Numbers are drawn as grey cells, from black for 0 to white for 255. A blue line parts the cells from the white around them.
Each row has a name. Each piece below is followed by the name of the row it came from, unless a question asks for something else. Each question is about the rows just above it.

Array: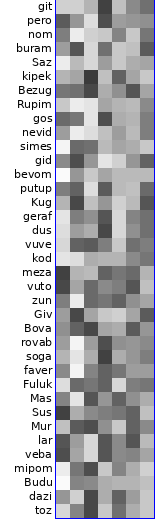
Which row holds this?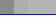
Budu
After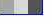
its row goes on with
[138 132 165]

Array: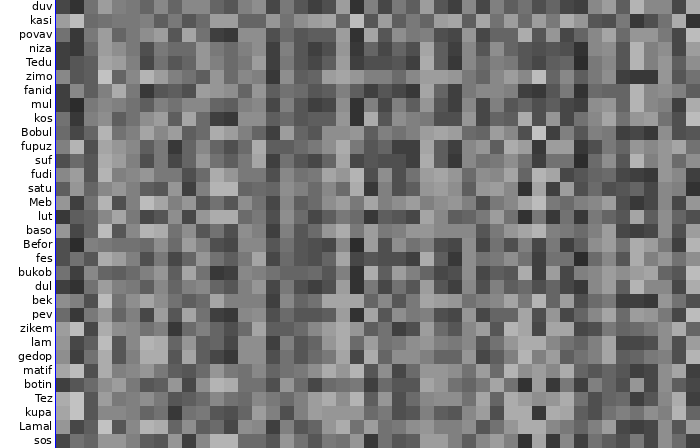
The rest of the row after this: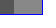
[128 101 114  56 114 121  86  79 101 157 128  79 128 157 150 150 150 107
 121  79  86 128  94  86 136 157  79 172 172  56 172 165  94  79 114 128
 114 142 128 180 101]
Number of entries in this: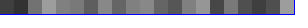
21
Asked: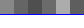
fupuz
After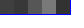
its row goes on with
[107 101 101 180 136 142 128  94]

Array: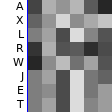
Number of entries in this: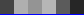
6
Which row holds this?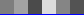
L
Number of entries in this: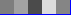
5
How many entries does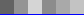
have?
6
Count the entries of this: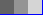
3

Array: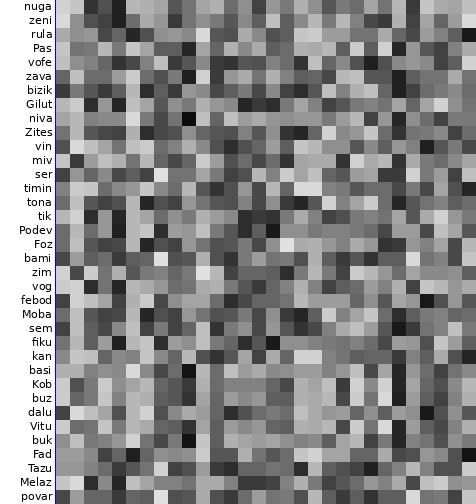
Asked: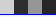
tik
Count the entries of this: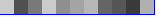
11
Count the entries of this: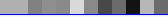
12
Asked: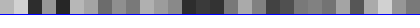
tik
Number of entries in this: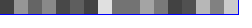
17
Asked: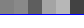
buk
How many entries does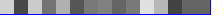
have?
15

